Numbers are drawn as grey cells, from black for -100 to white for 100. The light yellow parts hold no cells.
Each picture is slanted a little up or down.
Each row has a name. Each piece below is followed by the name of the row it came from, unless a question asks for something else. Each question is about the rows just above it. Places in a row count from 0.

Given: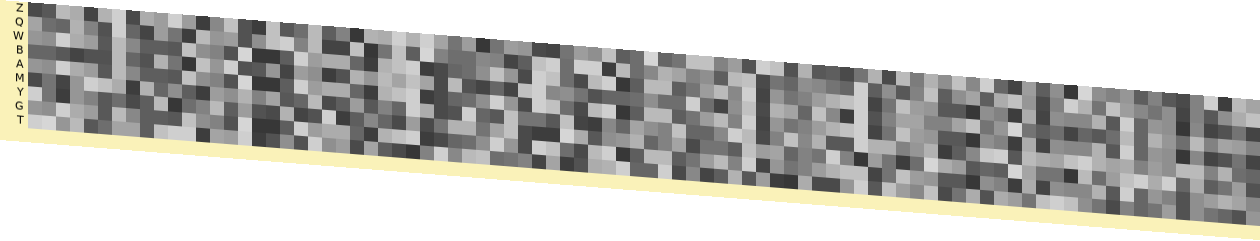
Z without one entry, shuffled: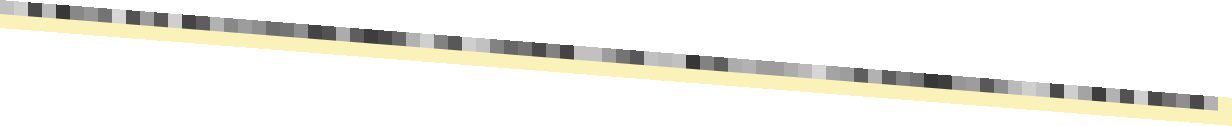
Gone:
[-3]
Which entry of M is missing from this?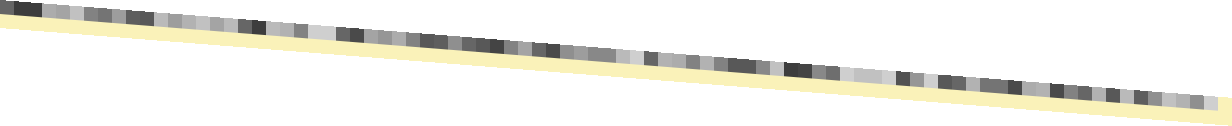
[57]

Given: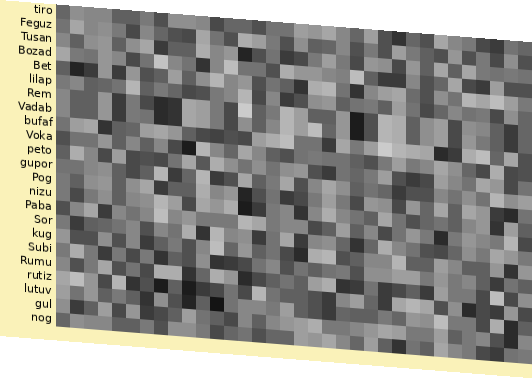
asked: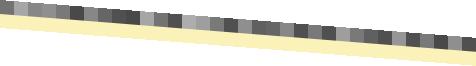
Feguz
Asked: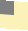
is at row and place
Bozad, 20
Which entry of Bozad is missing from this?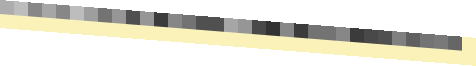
[53]
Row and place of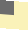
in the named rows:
Bet, 25
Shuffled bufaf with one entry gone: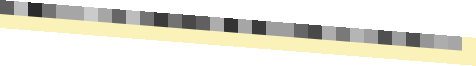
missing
[-48]
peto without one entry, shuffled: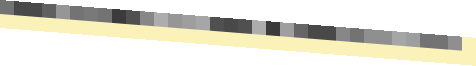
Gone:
[-31]

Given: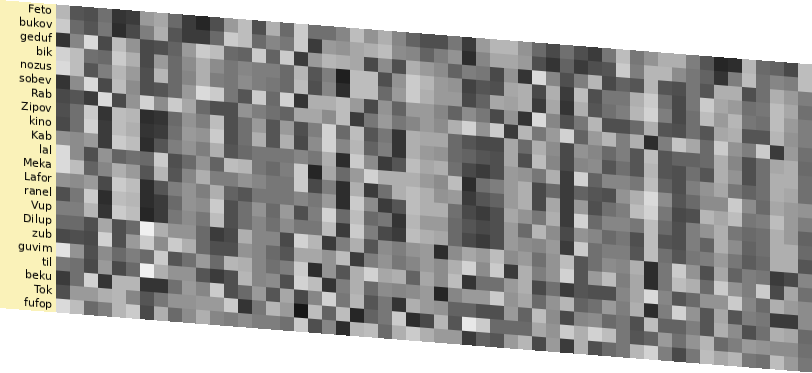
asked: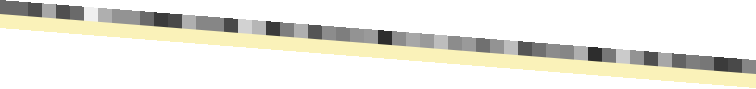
Dilup
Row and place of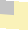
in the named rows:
Rab, 44
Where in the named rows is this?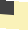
bik, 29
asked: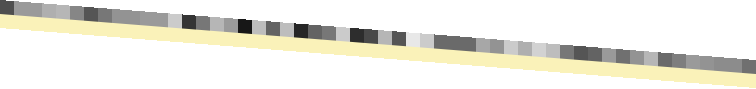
Tok
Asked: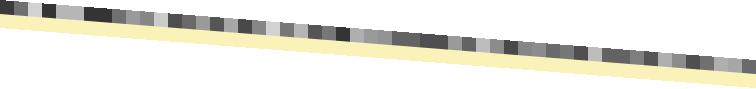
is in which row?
beku
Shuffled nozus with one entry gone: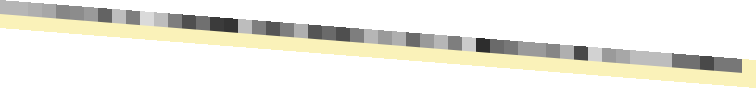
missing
[26]
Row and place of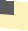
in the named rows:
Vup, 49

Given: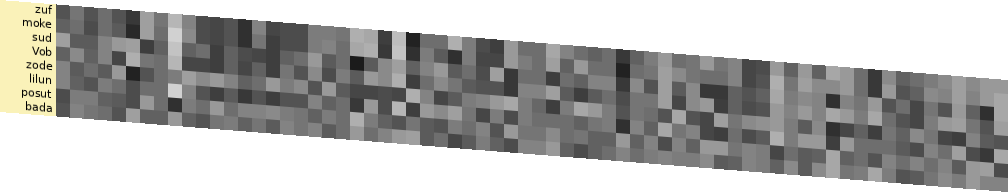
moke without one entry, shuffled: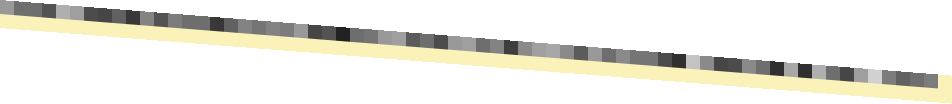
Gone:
[-68]
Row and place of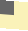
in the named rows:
zode, 34
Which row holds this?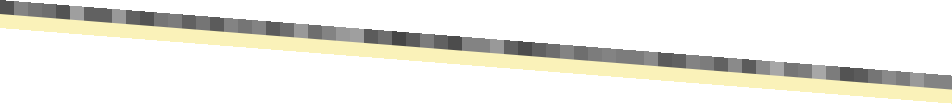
bada
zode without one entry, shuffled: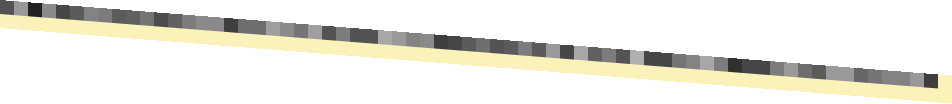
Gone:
[14]

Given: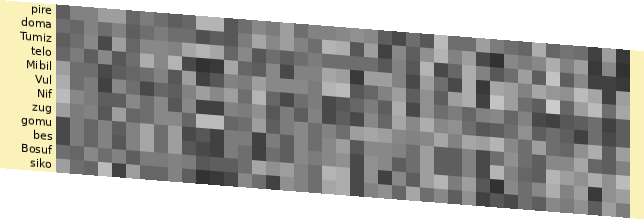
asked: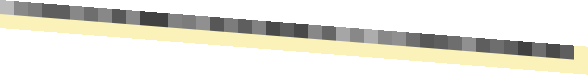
Nif
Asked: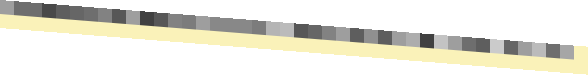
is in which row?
Mibil
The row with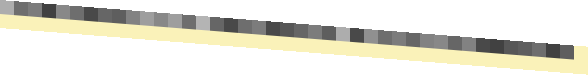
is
Vul
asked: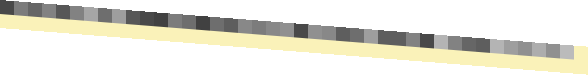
bes
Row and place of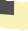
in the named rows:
doma, 10
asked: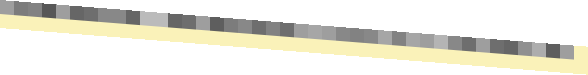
zug

